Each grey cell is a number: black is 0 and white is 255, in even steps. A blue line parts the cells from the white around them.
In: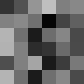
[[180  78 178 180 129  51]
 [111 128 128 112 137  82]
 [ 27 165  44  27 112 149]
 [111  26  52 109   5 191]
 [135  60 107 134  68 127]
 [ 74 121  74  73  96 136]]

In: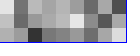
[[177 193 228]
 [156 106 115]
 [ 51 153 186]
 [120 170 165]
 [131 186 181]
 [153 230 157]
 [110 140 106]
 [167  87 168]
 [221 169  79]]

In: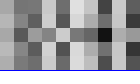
[[174 185 168 182 168]
 [122 134  89 133 117]
 [110  92 156  95 119]
 [203 209 132 206 201]
 [106  82 204  87 110]
 [219 217 120 215 224]
 [190 173 102 172 196]
 [ 77 113  18 110  67]
 [200 199 173 199 202]
 [ 83  53 153  59  94]]

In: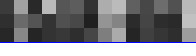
[[ 39  47  59]
 [136 106 161]
 [ 37  84  41]
 [ 51  51 186]
 [ 56  80  86]
 [ 46  72  93]
 [ 70  32  50]
 [126 148 173]
 [171 132 187]
 [ 37  43  96]
 [ 64  69  71]
 [ 54  45 109]
 [ 46  42  81]
 [157 193 185]]

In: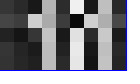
[[ 51  53  34  69  54]
 [ 39  37  21  61  42]
 [ 32  27  54 207  24]
 [188 188 195 170 180]
 [ 42  34  25  60  44]
 [230 233 225   9 240]
 [ 20  24  43 207  24]
 [195 191 201 174 191]
 [ 36  40  27  72  40]]

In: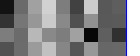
[[ 81 125  51  19]
 [108 107 118 106]
 [155 184 151 161]
 [193 137 202 209]
 [134 125 137 125]
 [ 85 161  80  65]
 [152   7 145 204]
 [103  95  89  88]
 [104  48  90  94]]

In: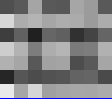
[[233  38 177 205  62 215  79]
 [166  86 166 179  97 172  89]
 [214  76  88 125  32 180 165]
 [160  82 162 173 102 166  89]
 [165  85 164 181  96 173  87]
 [167  99  77 122  49 171 166]
 [166 101  89 125  68 155 155]
 [171  74 166 177 101 172  89]]
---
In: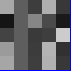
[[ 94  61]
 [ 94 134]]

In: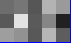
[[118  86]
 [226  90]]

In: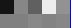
[[135  96]
 [128 136]]

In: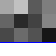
[[193  90]
 [ 41  66]]

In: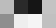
[[ 42  21]
 [238 245]]

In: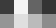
[[244 100]
 [223 187]]

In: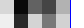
[[  9  98]
 [ 41 212]]

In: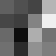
[[ 80  68]
 [ 62 131]]

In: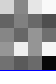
[[135 230]
 [128 105]]
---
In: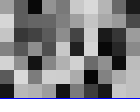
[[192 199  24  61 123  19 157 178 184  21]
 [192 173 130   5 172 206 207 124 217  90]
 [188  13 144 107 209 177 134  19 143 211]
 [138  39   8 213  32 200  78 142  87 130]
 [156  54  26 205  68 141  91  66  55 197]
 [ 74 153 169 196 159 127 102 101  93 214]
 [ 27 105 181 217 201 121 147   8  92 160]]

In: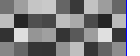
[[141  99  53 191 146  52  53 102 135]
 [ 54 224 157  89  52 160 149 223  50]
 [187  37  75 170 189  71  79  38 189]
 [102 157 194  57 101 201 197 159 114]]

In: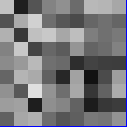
[[147 117 121  95  85 109 176 167  97]
 [ 60  55  28  98 133 143  30 161 157]
 [172  98  54 168 110 147 224  88 145]
 [158  75  18 162  39  96 170 180 101]
 [ 61  62  67  45 106 112 185 153 139]
 [130 108 100 149  91 103  68 200 130]
 [121 112 126 190 167 200 192  56 177]
 [101 112 102  74  87 110 209 171  82]
 [167 181 184 107 144 131  84  30 194]]

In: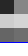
[[110 101]
 [212 205]
 [134  39]]

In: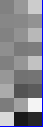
[[ 40  25 218]
 [244 161 124]
 [ 91  83 171]
 [116 114 151]
 [194 150 128]
 [125 122 143]
 [184 146 130]
 [146 136 135]
 [204 152 129]]

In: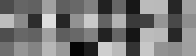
[[160 141 147 199  51 186 206  28   5 152 183 132 149 111]
 [161  39 185 188  21 102  34 129 104  94 161  98 103  78]
 [142  73 149  64  58 179  99 202 146  38 221  44 138 189]
 [161  38 186 187  23 102  33 128 104  95 161  97 101  76]]

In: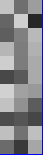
[[166  57 107]
 [191 114 191]
 [ 70  85  76]
 [ 92 145 194]
 [153 161 209]
 [170  89  72]
 [170 124 206]
 [177 125 182]
 [185 128  94]
 [ 38 207 101]
 [157 111 195]]

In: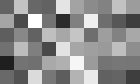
[[ 62 100  97 233 179  93 119 219  82 105]
 [118 119 116 155 246 176 169 112 115  31]
 [142 191 154 159 166 227  73 127 189 113]
 [168 130 158 110 197 167 191  98 136  94]
 [ 61  87 110 239 128  43 115 255  75 165]
 [156 194 130 139 163 228  98 103 195  99]]
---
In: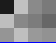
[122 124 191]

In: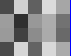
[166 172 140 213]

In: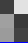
[226 160]

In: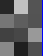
[84 94 65]

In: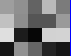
[123  85   6 145]

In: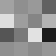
[ 97 133 121 143]

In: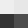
[231  52]

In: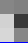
[128 210]

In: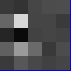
[ 77  69  66 154  58]
